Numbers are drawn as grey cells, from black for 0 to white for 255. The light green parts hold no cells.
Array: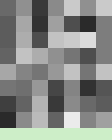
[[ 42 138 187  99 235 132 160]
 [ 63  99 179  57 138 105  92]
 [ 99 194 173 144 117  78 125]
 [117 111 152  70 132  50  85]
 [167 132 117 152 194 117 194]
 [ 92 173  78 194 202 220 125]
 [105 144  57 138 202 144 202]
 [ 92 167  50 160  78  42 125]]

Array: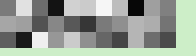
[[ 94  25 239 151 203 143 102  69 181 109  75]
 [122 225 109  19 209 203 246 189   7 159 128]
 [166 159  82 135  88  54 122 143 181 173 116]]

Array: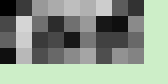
[[  1  58 153 171 190 177 205  92  50]
 [ 72 213 112  44 112 153  23  15 138]
 [ 15 184  78 104 138 165  78 146 131]
 [ 98 205  58  72  23 119  65  65 104]]

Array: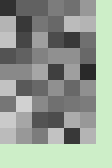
[[137 137 166  63 159  41]
 [194  70 159  76  56 112]
 [118 209 137 112 118 124]
 [ 83  97 130 144 144 104]
 [187 152 124 194  56 180]
 [180  56 118 104 187 180]
 [194  89 104 144 104 144]
 [ 49  97  97 124 112 152]
 [202 166  83  76 172 152]]

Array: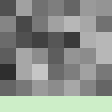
[[ 46 167 198 107 126 161 120]
 [101 120 154 140 167 133 101]
 [ 93 167 140  93 148 140 183]
 [133  72 120 161 183 167 113]
 [ 80 161 113 126 101 154 148]
 [107  80  65  86  58 175 183]]

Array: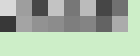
[[ 56 164 146 140 126 132  99 171]
 [217 158  70 195 119 187  70 113]]

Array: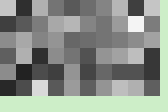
[[ 40  76 217  89 155  95 148 190 176  95]
 [197  47 176 116  89 109 132 182  63 197]
 [140 168 132 148 103 109 116 124 140 162]
 [ 63  89 124 168 182 132 116 155 244 124]
 [140  34  76  63 148  69 103  82  82  55]
 [ 95 176  47 140 116  82 148 162 190  55]]

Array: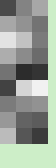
[[ 66 213 241]
 [ 74 131 167]
 [123 139 146]
 [226 194 123]
 [167 146 115]
 [173 139 107]
 [152  99  92]
 [187  86  59]
 [115  44  52]]

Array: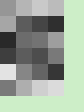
[[121 174 207 219]
 [150 181 201 187]
 [ 41 108 115 158]
 [227 134 100  54]
 [ 62  92  77 121]
 [166  92  69  47]]
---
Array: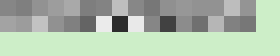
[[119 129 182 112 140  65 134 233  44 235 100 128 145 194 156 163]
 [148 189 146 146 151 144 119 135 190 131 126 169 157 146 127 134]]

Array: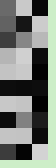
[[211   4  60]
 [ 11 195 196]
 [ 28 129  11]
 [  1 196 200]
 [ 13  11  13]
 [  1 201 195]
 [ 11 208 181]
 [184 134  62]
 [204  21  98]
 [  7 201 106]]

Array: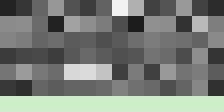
[[ 48 135 100  79 105 112 129 106 100 100  92 101  46  56]
 [ 92 124 115 153  64 123  63 195 219 216 108 120 155 117]
 [ 52 142  76 107 115  85  80  91 105  88  61  73  70  59]
 [138  99 111 115 124 110  90  79  94  91 109 101 125 132]
 [126 185  50 141 144  28  78 124 142 162  34 107 141 139]
 [ 44  66 153  84  65 176 242  98  61  82 151 101  54  35]]

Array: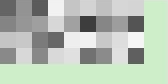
[[ 95 224 139 113 224 217 136 216 137]
 [245 221 200 241 238 103 123 200 196]
 [ 84 157 134  61 161 215 159 150 132]
 [212 214 192 211 197 242  91 147 100]]

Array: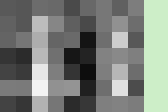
[[124 130 127  55  43 118 178  54  67]
 [ 76 224 110  32 148 145 243 122 123]
 [109 182 126  13  52 126 230  58  67]
 [127 137 130  35  22 112 184  43  53]
 [ 88 205 110  20 106 101 173 118 100]
 [109 145 119  73  95 134 188  86  97]
 [125  96 119 104  74 105 108  86  89]]

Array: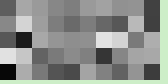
[[ 60 148  98 129 164  74  84 121 172   7]
 [168 165 134  53 128 139 122  99 198 225]
 [174 122 211 226 144 142 149 168  26  87]
 [ 64 185  87 103 125 106 125 158 212 136]
 [ 65 147 145 162 154 126 135 154 167  94]]

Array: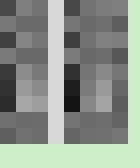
[[118 112 111 101 216 109 113  95]
 [100 110 107 116 216 108 107 112]
 [ 93 164 135  20 216 158 167  44]
 [103 154 123  30 216 139 154  50]
 [118 137 117  49 216 121 140  58]
 [ 87 109 105 123 216 105 105 122]
 [126 129 114  63 216 118 133  65]
 [ 94 111 106 118 216 106 106 120]
 [127 124 115  72 216 115 127  73]]
